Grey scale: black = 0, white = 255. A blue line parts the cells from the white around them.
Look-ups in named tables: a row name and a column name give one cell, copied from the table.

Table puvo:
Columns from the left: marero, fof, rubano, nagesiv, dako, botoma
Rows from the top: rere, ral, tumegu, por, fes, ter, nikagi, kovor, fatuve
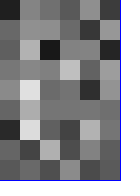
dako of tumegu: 131
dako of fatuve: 75
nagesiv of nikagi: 67
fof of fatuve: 105
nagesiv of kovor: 77
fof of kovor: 68
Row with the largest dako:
nikagi

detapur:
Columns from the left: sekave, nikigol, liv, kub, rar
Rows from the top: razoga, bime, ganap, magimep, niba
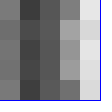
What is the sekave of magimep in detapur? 113
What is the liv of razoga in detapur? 86
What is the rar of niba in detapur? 218
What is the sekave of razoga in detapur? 122
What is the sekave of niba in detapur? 121
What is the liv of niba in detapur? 89
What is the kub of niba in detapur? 112
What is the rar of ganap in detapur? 229
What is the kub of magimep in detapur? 156
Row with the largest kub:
bime

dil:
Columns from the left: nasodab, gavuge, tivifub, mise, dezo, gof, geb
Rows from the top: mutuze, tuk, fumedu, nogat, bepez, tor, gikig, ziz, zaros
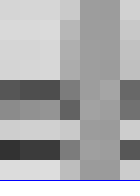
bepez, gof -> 165
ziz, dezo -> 159
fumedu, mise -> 175
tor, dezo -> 162
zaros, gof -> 155
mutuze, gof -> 156
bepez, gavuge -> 78
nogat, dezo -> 158
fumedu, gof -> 157
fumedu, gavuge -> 213
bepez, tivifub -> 77
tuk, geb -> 200
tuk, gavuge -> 217
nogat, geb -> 191
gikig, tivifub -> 208
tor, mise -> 98
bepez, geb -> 104
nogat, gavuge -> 214
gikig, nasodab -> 206

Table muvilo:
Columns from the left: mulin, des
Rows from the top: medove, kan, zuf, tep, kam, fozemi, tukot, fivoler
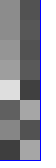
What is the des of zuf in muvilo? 82
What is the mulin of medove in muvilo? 140
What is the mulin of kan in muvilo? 140
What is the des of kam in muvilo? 64
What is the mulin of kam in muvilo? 222
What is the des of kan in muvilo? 87
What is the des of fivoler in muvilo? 166
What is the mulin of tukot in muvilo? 134
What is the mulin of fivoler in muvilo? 62
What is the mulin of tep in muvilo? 158
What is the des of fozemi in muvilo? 166
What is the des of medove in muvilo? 82
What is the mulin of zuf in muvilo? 149
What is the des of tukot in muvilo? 82
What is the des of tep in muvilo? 89
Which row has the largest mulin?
kam

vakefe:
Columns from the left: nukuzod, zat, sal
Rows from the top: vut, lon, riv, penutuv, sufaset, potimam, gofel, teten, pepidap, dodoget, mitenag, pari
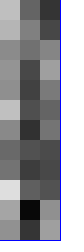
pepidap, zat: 61
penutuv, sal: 159
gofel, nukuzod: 137
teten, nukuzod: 105
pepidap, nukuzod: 115
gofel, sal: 116
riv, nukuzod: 139
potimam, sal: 100
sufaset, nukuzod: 143
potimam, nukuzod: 192
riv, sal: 133
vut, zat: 100
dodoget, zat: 95
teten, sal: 75
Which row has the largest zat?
lon

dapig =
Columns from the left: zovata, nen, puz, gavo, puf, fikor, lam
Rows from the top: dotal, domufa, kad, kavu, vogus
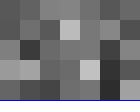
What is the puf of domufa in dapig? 120
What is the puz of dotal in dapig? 129
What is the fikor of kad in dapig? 65
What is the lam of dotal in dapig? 104
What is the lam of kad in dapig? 132
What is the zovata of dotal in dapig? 88
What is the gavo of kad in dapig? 118
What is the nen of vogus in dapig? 78
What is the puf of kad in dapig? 120
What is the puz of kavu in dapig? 100
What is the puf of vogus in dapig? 117
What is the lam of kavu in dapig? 87

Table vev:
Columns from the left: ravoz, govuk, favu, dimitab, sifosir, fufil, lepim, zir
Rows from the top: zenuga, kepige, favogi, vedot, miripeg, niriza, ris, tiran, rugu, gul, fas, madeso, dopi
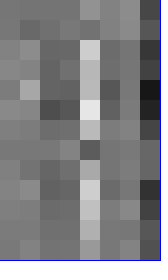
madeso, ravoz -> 123
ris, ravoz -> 127
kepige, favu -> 112
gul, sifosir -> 206
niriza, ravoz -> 137
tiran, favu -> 120
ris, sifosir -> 186

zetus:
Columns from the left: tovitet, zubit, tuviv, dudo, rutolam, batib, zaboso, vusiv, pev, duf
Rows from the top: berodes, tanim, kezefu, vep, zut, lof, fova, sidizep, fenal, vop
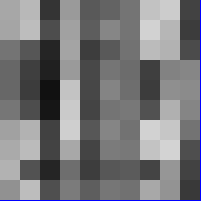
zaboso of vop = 113
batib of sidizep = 123
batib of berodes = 99
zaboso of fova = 114
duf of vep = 134
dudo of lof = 202
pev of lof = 176
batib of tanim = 134
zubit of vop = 189
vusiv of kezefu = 187
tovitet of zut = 103
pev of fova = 198
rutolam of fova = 87
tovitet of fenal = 178
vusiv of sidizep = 195
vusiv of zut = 60
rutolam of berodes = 89
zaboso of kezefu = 114
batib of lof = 116
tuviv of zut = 17

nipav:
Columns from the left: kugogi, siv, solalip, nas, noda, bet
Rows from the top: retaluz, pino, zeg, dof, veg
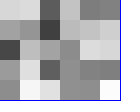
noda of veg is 142
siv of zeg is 190
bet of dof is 127
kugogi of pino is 162
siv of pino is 149
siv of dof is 223
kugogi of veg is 141
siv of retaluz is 219

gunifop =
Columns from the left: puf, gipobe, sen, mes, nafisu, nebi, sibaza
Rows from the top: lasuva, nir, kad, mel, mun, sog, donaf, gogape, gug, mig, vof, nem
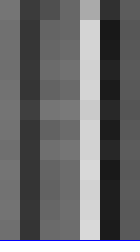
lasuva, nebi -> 48
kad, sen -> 102
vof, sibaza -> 89
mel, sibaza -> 90
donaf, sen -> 98
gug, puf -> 116
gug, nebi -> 25
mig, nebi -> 30
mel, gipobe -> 55
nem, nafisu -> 217
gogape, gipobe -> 54
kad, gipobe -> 54
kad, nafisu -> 212
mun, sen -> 99
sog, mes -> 121
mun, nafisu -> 212
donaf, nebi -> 28

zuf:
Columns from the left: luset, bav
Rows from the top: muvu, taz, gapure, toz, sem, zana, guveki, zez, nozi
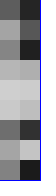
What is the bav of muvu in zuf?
37
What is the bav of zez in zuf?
196
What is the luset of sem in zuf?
207
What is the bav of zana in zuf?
190
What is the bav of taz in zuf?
87
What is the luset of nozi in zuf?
130
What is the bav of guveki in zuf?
49
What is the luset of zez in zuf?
165
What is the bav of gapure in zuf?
32
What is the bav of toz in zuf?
175
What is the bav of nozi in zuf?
27
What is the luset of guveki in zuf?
110
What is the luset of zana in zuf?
201
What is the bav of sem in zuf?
204
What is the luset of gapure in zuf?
133
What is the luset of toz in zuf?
182
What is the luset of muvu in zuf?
93
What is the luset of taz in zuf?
164

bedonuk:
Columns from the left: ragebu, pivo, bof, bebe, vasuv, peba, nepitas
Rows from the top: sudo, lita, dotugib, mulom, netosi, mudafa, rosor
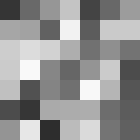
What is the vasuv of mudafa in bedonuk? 173
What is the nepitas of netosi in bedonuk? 85
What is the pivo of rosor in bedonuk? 231
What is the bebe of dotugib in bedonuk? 174
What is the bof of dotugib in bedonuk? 210
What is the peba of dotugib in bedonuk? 143
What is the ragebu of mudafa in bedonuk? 76
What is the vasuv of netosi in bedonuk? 248
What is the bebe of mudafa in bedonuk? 172
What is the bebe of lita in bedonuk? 242
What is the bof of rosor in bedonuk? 45
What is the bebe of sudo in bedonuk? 196
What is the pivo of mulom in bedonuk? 249
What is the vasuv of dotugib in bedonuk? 113
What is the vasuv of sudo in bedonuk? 68
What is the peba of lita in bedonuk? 202

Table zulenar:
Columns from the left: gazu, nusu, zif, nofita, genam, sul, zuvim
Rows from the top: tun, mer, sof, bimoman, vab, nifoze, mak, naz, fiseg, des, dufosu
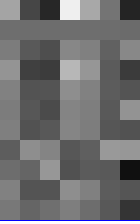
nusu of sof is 89
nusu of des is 84
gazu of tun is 164
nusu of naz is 142
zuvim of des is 85
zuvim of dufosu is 52
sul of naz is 153
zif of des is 84

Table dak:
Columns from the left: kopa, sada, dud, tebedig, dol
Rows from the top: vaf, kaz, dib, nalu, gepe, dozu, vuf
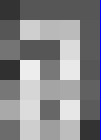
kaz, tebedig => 187
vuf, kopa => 108
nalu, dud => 120
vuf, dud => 158
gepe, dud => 164
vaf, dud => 86
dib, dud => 86
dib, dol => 90
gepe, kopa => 119
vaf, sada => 86
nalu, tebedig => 233
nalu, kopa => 48
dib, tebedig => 219
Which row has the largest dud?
kaz

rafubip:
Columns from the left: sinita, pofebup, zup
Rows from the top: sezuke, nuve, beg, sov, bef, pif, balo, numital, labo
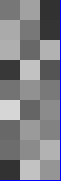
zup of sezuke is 49
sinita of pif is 214
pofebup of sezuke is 161
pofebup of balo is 154
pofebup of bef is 145
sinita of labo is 50
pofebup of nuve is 120
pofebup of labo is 194
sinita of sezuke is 119

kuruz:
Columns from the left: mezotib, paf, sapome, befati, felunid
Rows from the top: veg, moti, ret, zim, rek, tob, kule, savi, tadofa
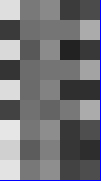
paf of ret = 88
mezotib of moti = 58
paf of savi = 92
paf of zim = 108
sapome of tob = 100
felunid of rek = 47
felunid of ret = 56
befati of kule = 55
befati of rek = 47
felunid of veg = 75
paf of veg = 121
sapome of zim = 116
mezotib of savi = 208
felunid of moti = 171
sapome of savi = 127
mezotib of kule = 230
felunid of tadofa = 77
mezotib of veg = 222
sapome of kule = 141
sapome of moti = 117

